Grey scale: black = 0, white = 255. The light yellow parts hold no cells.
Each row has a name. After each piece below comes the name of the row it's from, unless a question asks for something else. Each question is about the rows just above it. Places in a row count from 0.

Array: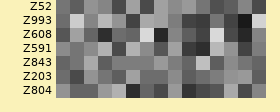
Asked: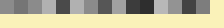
Z591
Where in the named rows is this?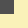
Z52, 11
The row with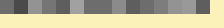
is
Z203

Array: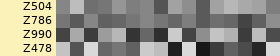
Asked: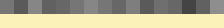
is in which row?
Z786
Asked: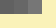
Z786
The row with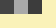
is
Z990
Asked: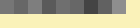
Z786
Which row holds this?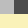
Z990
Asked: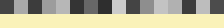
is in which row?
Z990

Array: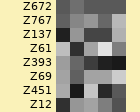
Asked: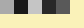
Z451
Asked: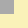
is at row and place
Z451, 0
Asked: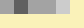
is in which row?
Z69
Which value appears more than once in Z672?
[89]
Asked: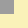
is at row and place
Z393, 0
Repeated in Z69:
[163]

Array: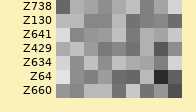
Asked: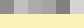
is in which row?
Z634
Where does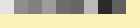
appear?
Z64
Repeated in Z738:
[164]
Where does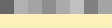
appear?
Z738
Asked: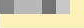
Z660
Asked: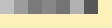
Z429
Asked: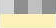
Z634

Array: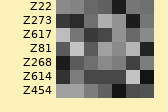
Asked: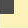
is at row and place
Z454, 5
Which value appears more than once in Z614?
[71]
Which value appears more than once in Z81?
[91]
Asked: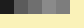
Z268
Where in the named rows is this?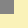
Z22, 1
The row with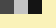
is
Z614

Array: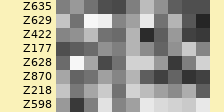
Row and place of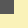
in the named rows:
Z629, 9
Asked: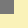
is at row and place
Z218, 1
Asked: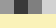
Z628

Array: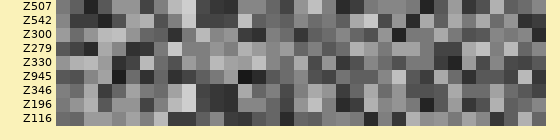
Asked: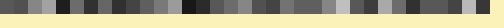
Z945
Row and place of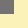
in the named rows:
Z945, 20
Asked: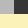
Z945
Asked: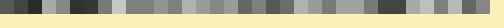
Z279
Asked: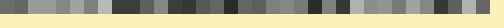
Z116
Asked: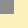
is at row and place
Z116, 26

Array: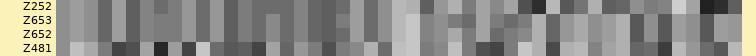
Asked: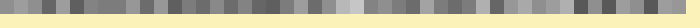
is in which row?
Z653
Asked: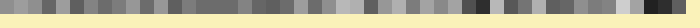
Z252
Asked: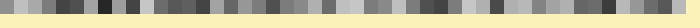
Z481
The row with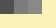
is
Z481
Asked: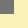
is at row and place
Z252, 37

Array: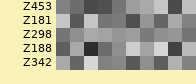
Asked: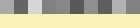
Z342
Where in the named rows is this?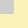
Z188, 5
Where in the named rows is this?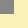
Z342, 4
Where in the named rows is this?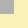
Z342, 8
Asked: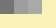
Z453

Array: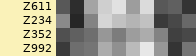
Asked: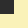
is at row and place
Z611, 1
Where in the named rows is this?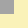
Z611, 2
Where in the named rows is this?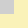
Z611, 3
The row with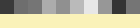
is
Z992

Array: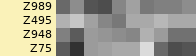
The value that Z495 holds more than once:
[169]
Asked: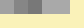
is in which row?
Z495
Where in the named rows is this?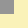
Z948, 3

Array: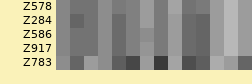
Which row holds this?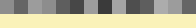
Z783
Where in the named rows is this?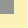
Z917, 6
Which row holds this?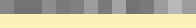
Z578
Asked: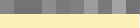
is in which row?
Z578

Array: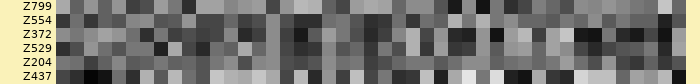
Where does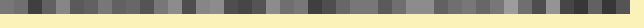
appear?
Z204
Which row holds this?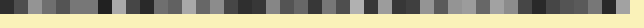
Z529
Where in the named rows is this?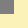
Z799, 34

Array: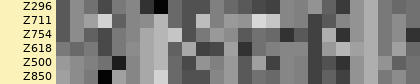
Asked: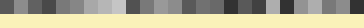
Z754
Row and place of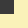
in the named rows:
Z296, 20

